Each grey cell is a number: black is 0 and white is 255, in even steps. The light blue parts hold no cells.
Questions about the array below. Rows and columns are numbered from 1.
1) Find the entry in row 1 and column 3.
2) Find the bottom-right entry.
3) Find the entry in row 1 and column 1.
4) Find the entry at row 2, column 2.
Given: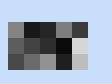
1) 38
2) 189
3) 132
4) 67

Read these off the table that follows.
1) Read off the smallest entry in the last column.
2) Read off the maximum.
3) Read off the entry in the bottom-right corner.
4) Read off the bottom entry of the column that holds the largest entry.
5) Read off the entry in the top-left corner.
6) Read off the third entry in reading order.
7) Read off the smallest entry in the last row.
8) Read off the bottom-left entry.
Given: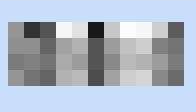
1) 92
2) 252
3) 107
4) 206
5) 149
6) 84
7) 77
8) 149

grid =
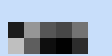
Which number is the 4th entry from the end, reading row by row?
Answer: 94
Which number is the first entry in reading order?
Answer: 28
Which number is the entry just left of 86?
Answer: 150
